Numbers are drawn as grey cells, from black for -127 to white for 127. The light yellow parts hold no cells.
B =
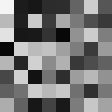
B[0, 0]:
116
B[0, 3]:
-83
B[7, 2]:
-104
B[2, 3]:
-76
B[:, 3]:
[-83, -67, -76, 66, 11, -11, 56, -60]
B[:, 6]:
[77, -48, 76, -69, -50, 56, -79, 71]
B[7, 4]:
-102
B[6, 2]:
76
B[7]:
[45, -29, -104, -60, -102, -3, 71, 35]
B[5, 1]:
80
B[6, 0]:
-31
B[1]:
[57, -96, 74, -67, 42, -6, -48, -70]
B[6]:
[-31, -14, 76, 56, 71, -15, -79, -8]
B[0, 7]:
-41
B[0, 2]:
-104
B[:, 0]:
[116, 57, 98, -120, 54, -56, -31, 45]
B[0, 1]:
-99
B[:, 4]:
[-82, 42, -119, 32, 49, -81, 71, -102]

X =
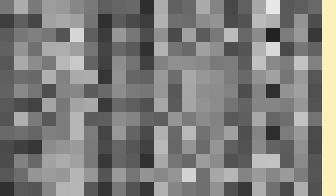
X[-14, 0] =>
-8
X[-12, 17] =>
-24
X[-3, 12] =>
-9
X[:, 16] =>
[-55, -52, 60, -50, -3, -3, 3, -11, -38, 32, -31, -45, 54, -47]
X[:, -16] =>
[-32, -79, -67, -59, -62, -73, -21, -69, -33, -59, -53, -70, -42, -75]
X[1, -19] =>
41
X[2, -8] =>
-6
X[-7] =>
[-38, -50, -61, 37, -7, 35, 41, -69, -22, -33, -46, 38, -36, 37, 19, 12, -11, -28, 6, 6, -1, 23, -43]
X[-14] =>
[-8, 44, -6, 29, 24, 7, -6, -32, -26, -23, -81, 43, -31, -22, 42, 3, -55, -30, 39, 103, -38, -33, -22]
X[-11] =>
[-30, 20, -15, 43, 45, 31, -10, -59, -23, -37, -77, 50, -12, -22, 32, 14, -50, -43, 50, 89, -53, -7, -28]
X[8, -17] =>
-35
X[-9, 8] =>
18
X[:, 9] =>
[-23, -53, -8, -37, -12, -25, -5, -33, 4, -27, -41, -36, -10, -44]
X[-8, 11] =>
22
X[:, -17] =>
[-6, -11, -32, -10, -27, 44, -35, 41, -35, -3, -5, -6, 23, -39]
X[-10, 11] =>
2
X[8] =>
[-42, 47, -5, -39, -2, 55, -35, -33, 12, 4, -27, -32, 21, -5, 11, 2, -38, -32, 40, -26, -17, 66, -12]
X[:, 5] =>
[7, 32, 86, 31, 73, 42, 7, 35, 55, 54, 27, 33, 53, 54]
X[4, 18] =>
65
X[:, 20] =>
[-38, -37, -3, -53, -3, -10, 18, -1, -17, -3, -34, -36, 26, -54]
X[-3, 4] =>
43
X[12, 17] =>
4
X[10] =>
[-53, -63, -73, 12, 20, 27, -5, -53, -24, -41, -62, 57, -24, 21, -20, 21, -31, -45, 9, -28, -34, 17, -54]
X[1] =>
[-64, -32, -57, 34, 41, 32, -11, -79, -36, -53, -66, 49, -16, -18, 13, 20, -52, -44, 58, 47, -37, 19, -49]
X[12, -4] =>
7
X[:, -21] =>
[-6, -57, 0, -15, 12, -23, -10, -61, -5, -26, -73, -23, 21, -42]
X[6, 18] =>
4

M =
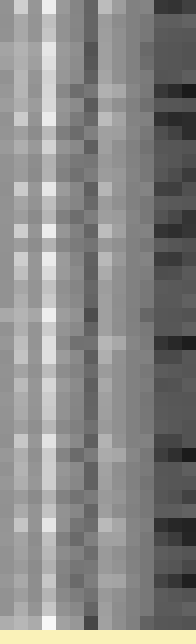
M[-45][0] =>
18
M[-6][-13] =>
33
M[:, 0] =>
[18, 17, 18, 36, 32, 18, 23, 29, 18, 20, 26, 18, 18, 16, 18, 19, 18, 18, 17, 17, 18, 18, 41, 18, 23, 16, 18, 17, 21, 19, 18, 16, 24, 18, 23, 18, 17, 21, 22, 18, 18, 23, 18, 18, 45]
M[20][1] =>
38
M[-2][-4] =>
-7
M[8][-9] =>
-4
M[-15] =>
[18, 31, 15, 54, 10, 0, -15, 26, 16, 1, -7, -35, -39, -44]
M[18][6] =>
-30
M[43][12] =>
-36
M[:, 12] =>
[-76, -33, -39, -41, -41, -41, -84, -41, -86, -61, -41, -41, -50, -64, -38, -55, -81, -41, -70, -48, -38, -38, -41, -40, -87, -53, -38, -44, -40, -39, -39, -58, -80, -41, -41, -45, -34, -88, -67, -38, -42, -74, -40, -36, -41]
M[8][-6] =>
36
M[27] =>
[17, 58, 22, 86, 25, 11, -32, 40, 16, 1, -3, -45, -44, -35]
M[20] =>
[18, 38, 20, 65, 16, 5, -24, 29, 16, 1, -7, -36, -38, -40]
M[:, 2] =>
[22, 20, 20, 35, 31, 21, 18, 28, 20, 12, 25, 13, 11, 23, 19, 11, 21, 13, 22, 22, 20, 20, 39, 20, 20, 22, 17, 22, 21, 20, 15, 23, 16, 20, 23, 11, 20, 20, 13, 16, 12, 14, 14, 20, 43]
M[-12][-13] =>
51
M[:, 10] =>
[4, -7, -7, -22, -18, -4, -6, -15, 1, -7, -13, -7, -7, 4, -7, -7, 3, -7, 4, -1, -7, -7, -25, -6, -4, 1, -7, -3, -9, -8, -7, 2, -7, -5, -11, -7, -7, -1, -7, -7, -7, -7, -7, -7, -29]
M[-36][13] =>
-83
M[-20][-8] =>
-33
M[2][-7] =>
30
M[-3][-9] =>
-2
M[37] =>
[21, 69, 20, 102, 17, -10, -18, 58, 39, 5, -1, -77, -88, -92]
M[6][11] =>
-71
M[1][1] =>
40
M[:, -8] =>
[-27, -26, -26, -44, -40, -31, -8, -36, -23, 0, -32, -9, -2, -32, -22, -1, -26, -11, -30, -32, -24, -27, -50, -28, -13, -33, -20, -32, -27, -26, -15, -32, -4, -30, -30, -4, -26, -18, 0, -18, -7, -1, -13, -26, -57]
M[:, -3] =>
[-72, -32, -37, -40, -40, -42, -71, -40, -77, -48, -40, -37, -40, -62, -35, -43, -75, -35, -67, -49, -36, -38, -40, -40, -75, -53, -35, -45, -38, -37, -35, -57, -65, -40, -39, -40, -34, -77, -54, -34, -38, -59, -35, -36, -40]
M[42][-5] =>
1
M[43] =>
[18, 45, 20, 70, 18, 8, -26, 31, 13, 1, -7, -36, -36, -29]
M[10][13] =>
-43
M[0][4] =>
25

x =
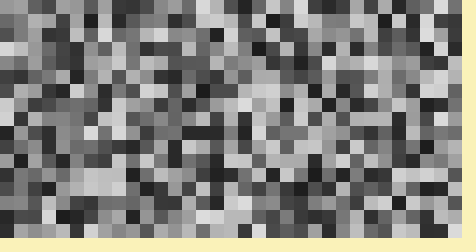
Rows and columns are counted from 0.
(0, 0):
24
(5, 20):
-39
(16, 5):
-73
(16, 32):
90
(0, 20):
4
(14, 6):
-72
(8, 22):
-51
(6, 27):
47
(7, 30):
-93
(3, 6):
16
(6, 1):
47
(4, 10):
60
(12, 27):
-72
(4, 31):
-73
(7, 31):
-80
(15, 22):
-80
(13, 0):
-51
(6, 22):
-95
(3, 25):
-83
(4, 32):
61
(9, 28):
-86
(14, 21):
-67
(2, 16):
82
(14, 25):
-66
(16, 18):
89
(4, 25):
49
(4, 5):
-75
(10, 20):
-32
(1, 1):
-3
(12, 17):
-13
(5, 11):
-75
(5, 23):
25
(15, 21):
-69
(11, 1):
-95
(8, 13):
6
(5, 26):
-2
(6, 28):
-5
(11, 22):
-84
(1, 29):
-85
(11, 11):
-7

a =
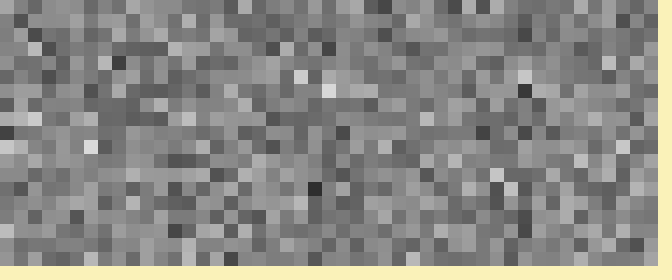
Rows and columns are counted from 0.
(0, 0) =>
37
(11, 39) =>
-4
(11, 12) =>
-44
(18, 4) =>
-28
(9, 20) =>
11
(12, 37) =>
-23
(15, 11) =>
33
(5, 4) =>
-21
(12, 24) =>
-42
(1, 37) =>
-36
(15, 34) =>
11
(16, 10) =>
18
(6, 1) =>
29
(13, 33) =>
48
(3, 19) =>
-48
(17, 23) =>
-26
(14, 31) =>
23
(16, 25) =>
3
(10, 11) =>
10
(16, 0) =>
60
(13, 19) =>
12
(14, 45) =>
7
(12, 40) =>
-8
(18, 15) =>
37
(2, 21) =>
1
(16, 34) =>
-8
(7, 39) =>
23
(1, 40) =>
15
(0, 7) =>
2
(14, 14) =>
22
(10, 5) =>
2
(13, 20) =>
-10
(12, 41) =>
-25
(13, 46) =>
29
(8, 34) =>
-17
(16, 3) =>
26
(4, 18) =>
18
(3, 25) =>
-6
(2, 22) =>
-35

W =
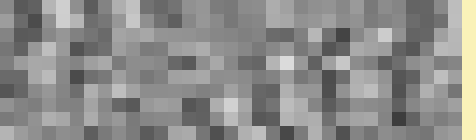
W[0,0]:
9
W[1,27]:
3
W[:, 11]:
[-23, -13, 20, -1, 8, 1, 13, 31, 9, -20]
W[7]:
[18, 3, -1, 17, 2, 1, 36, 7, -24, -38, 24, 31, 27, -41, -31, 46, 81, 39, -26, -11, 60, 47, 5, -35, -14, 15, 11, 7, -31, 7, 24, 18, 32]
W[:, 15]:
[-3, 10, 7, 19, 40, 14, 5, 46, 12, -47]
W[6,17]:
15
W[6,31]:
25
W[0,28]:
5
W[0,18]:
13
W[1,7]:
-8
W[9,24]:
-46
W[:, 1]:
[-38, -20, -37, -29, 28, -21, -25, 3, 1, 28]
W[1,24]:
12
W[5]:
[-21, -21, 40, 58, 8, -52, -15, -6, 31, 12, -7, 1, 33, 35, 40, 14, 15, 11, -3, 3, 28, -7, 4, -50, -17, 47, 41, 19, -41, -30, 22, 62, 32]
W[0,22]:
16
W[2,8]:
36
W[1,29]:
-19
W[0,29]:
-27
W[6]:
[-41, -25, 10, 23, 5, -17, 47, 23, 62, 34, 13, 13, 14, 11, 1, 5, 33, 15, -24, -28, 48, 22, 22, -48, 18, 50, 61, 26, -45, -4, 48, 25, -10]
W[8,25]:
36
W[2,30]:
-25
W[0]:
[9, -38, -30, 53, 79, 15, -35, 3, 47, 65, -13, -23, -12, 17, 22, -3, -6, 11, 13, 45, 33, 7, 16, 19, 8, 26, -6, 12, 5, -27, -26, 9, 61]
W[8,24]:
23
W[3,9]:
18
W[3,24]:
-28
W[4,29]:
14
